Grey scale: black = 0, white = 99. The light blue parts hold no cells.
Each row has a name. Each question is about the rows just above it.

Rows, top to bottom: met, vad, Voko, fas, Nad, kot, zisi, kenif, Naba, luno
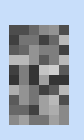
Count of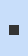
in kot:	4
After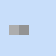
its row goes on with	45, 25, 35, 72
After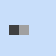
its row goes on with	67, 53
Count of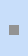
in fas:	1
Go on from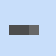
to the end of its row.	53, 57, 30
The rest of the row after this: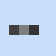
76, 80, 35
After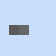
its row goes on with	57, 49, 49, 25

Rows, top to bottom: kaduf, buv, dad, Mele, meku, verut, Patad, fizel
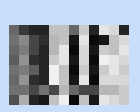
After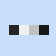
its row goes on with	89, 4, 84, 84, 84
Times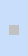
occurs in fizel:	2
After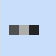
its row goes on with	9, 75, 93, 4, 75, 9, 89, 84, 79
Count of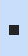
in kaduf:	4
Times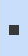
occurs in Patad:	0
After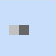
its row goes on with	79, 14, 89, 84, 14

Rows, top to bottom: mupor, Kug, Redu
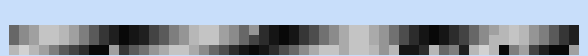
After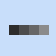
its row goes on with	66, 76, 76, 66, 76, 76, 71, 58, 71, 8, 8, 17, 71, 40, 49, 12, 71, 81, 71, 3, 49, 62, 26, 12, 3, 3, 62
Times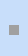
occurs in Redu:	4
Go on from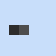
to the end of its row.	40, 54, 66, 76, 76, 66, 76, 76, 71, 58, 71, 8, 8, 17, 71, 40, 49, 12, 71, 81, 71, 3, 49, 62, 26, 12, 3, 3, 62
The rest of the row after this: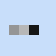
8, 17, 71, 40, 49, 12, 71, 81, 71, 3, 49, 62, 26, 12, 3, 3, 62
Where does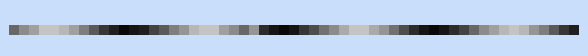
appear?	mupor
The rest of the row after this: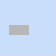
76, 71, 58, 49, 35, 21, 12
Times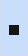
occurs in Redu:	4

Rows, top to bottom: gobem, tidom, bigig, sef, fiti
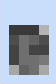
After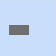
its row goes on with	47
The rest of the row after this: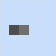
38, 30
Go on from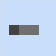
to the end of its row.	47
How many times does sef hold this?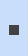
1
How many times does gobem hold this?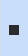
0

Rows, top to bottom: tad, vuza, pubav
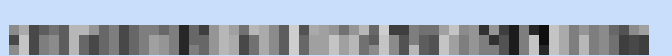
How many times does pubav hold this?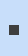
2
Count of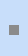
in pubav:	6
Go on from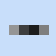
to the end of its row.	15, 6, 76, 66, 49, 58, 49, 54, 40, 32, 54, 62

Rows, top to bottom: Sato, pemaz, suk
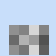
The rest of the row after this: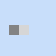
51
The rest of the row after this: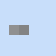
83, 51

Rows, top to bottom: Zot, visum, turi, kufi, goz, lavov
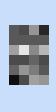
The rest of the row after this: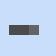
29
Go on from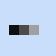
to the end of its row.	58
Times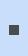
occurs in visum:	0
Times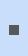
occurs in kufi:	0
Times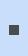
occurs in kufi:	3

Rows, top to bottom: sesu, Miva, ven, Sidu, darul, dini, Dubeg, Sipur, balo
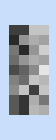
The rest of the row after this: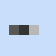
67
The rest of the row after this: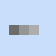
63
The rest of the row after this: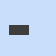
76, 76
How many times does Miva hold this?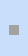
1

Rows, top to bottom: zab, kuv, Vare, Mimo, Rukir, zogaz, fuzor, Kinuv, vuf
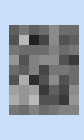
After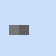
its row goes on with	42, 54, 42, 42
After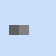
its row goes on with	27, 46, 46, 42
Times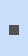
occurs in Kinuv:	2
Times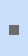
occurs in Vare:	4
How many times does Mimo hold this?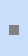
1

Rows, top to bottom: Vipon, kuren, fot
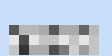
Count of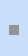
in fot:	0
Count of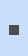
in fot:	1
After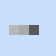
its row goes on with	66, 66, 39, 71
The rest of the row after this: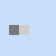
61, 76
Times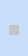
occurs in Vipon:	0
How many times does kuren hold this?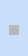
0
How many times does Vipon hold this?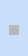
3

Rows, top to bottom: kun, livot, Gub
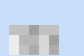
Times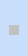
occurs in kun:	4
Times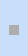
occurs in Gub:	2
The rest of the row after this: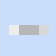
62
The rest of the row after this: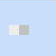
67, 84, 67
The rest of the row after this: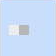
71, 84, 62

